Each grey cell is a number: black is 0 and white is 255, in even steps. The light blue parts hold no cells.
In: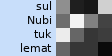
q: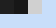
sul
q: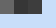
tuk
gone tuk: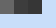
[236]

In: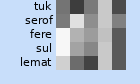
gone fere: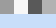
[193]
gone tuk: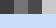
[122]
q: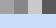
sul
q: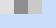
serof
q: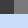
tuk
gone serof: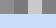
[224]
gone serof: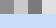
[128]

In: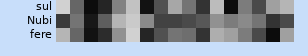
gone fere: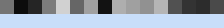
[110]
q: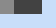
Nubi
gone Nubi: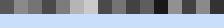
[58]
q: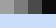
fere

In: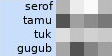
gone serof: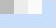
[180]
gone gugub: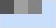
[166]
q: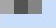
gugub
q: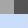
gugub

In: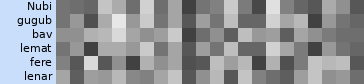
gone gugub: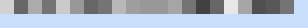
[190]
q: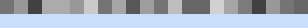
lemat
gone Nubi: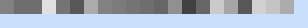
[72]
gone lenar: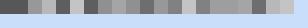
[136]

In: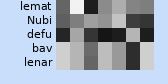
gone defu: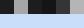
[37]
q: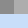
lemat

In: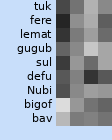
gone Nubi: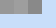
[80]
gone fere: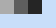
[143]

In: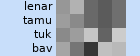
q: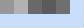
lenar
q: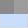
tuk
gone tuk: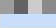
[198]
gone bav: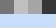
[185]

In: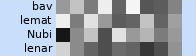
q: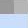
Nubi
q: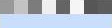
bav
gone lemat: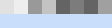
[92]
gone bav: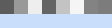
[86]

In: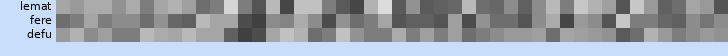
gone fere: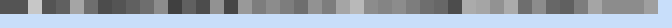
[117]
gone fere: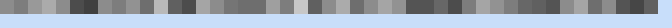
[132]
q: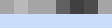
defu
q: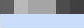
fere
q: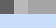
fere
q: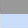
defu

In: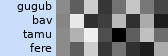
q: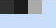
fere
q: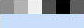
tamu

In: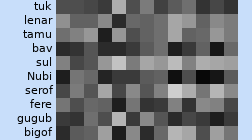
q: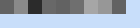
lenar
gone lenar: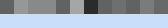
[144]
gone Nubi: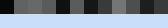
[36]
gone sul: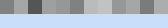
[71]
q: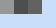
tamu
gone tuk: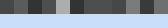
[65]
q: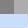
sul

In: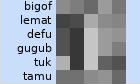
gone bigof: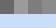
[119]
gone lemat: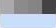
[75]
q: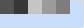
gugub
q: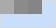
lemat
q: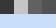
tuk
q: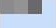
tamu

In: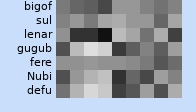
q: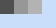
Nubi
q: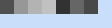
Nubi
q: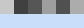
defu
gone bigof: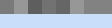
[72]
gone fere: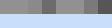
[151]
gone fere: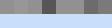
[138]
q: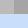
lenar

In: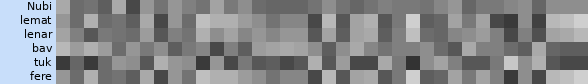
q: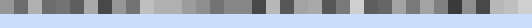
fere
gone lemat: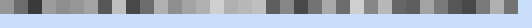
[65]
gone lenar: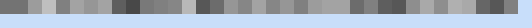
[80]

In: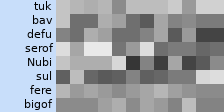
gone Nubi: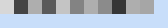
[62]
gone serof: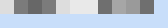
[117]
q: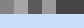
defu
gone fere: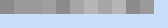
[147]
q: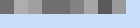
defu

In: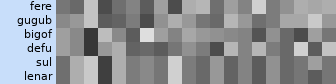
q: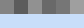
sul
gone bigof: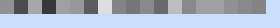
[84]
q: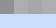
fere
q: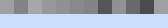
bigof
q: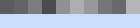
gugub
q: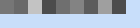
fere

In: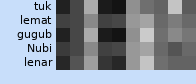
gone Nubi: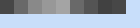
[59]
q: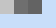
lenar

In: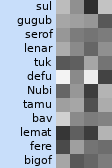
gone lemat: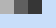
[61]
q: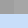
tamu
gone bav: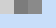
[130]

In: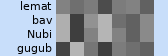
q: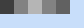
Nubi
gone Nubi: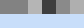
[97]
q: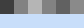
Nubi
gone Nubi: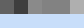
[181]
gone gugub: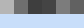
[118]
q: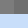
gugub

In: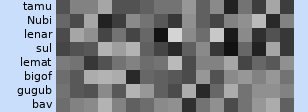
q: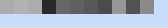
bigof
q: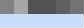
tamu
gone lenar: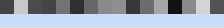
[26]
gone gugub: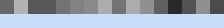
[151]
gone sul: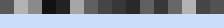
[158]
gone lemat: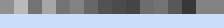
[123]

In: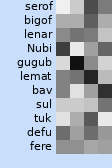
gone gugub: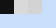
[138]
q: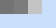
lenar
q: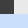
Nubi
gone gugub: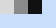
[211]
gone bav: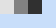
[160]
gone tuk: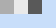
[225]
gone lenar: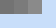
[195]

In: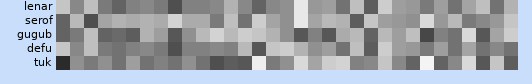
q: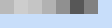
gugub
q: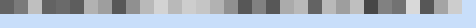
gugub
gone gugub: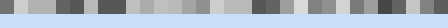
[106]
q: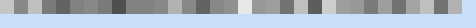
lenar
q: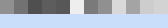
tuk
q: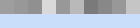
serof

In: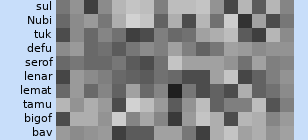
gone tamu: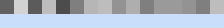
[84]
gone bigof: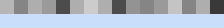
[167]
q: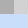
Nubi

